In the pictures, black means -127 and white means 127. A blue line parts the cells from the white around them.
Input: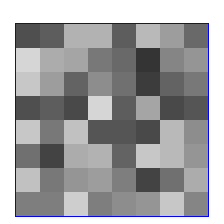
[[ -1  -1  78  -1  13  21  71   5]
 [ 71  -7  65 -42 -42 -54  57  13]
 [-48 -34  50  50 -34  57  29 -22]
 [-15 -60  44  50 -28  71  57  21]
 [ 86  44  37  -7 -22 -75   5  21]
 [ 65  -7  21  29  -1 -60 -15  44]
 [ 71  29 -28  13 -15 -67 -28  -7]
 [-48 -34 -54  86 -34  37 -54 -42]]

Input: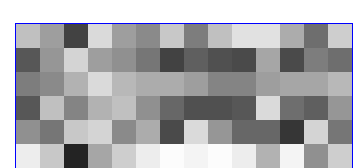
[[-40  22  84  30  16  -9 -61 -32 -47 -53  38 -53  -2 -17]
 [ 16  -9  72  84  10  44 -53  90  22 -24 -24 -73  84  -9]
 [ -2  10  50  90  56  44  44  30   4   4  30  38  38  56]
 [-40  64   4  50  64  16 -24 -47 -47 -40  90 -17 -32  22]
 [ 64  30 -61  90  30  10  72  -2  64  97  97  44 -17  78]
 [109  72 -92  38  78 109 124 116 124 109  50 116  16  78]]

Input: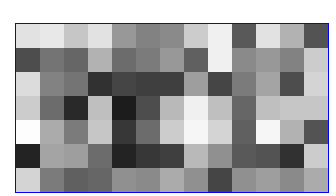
[[ 98 104  70  98  24   2  10  76 112 -38  98  50 -44]
 [-92  36  30 -19 -92 -72 -64  57  16 -38 -44 -78  76]
 [125  43  -4  70 -72 -19  76 118  84 -31 118  50 -44]
 [ 92   2 -11 -78 -58 -64 -64  30 -58  -4  36 -50  84]
 [-50 -11 -25  50 -19  -4  24 -31 112  10  24   2  76]
 [ 84  -4 -31 -25  16  10  43  16 -58  16  30  10  43]
 [ 76 -19 -86  63 -99 -50  57 112  63 -25  63  70  70]]

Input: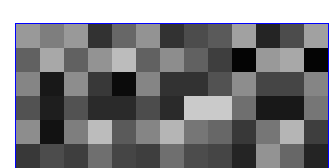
[[  25   -1   25  -77  -24   19  -77  -51  -37   33  -91  -51   33]
 [   5 -103   13  -71 -116    5  -77  -77  -45   13  -58  -58    5]
 [  13 -109   -1   60  -37    5   53   -9  -24  -71   -9   53  -65]
 [ -30   40  -30   19   60  -30   13  -30  -65 -123   25   40 -123]
 [ -45  -97  -45  -85  -85  -51  -85   74   74  -16 -103 -103   -9]
 [ -71  -51  -65  -16  -58  -65  -16  -51  -58  -91   19  -24  -91]]

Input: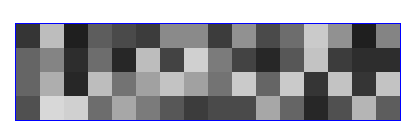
[[-47  88  80 -18  39  -4 -40 -67 -53 -53  39 -26 -88 -47  53 -34]
 [-26   4 -82 -18 -88  61 -60  80  -4 -60 -88 -40  67 -67 -82 -82]
 [-26  46 -88  61 -12  33  67  33 -12  74 -26  74 -74  67 -74  67]
 [-74  61 -96 -34 -53 -67  10  10 -67  17 -53 -18  74  17 -96   4]]

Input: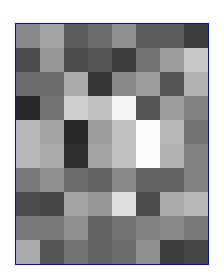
[[-87 -12  79  64 116 -42  30   2]
 [-20 -20  43 -74   8  30 -42  50]
 [-50 -58  37  23  94 -50  43  57]
 [ -5  -5  16 -28 -12   2   8  -5]
 [ 43 -42 -12 -28 -20  16 -66 -58]
 [ -5  16 -20 -28   8 -28 -28   2]
 [  8  37 -35 -20  16 -35 -35 -66]
 [-50  23 -50 -42 -66 -12  30  72]
 [ 57  43 -80  37  64 123  50   2]
 [ 57  37 -87  30  64 123  57 -12]]

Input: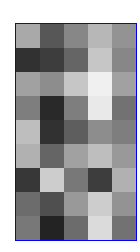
[[ 33  13  70 112  33]
 [ 49 -26  33  62  25]
 [-19 -48  25  77  19]
 [ 41 -40   7  55  19]
 [ -1 -86  -1 105 -13]
 [-72  77  -7 -66  49]
 [ -7 -92 -19  91 -13]
 [-78 -66 -26  70   7]
 [ 62 -78 -33  13  -1]]

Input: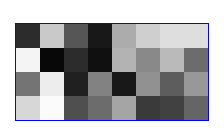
[[ -83   73  -41 -103   44   79   94   94]
 [  87  123  -48  -19   37  -69  -62  -26]
 [ 116 -119  -83 -111   51    9   58  -19]
 [ -11  109  -95    2 -103   17  -34   24]]
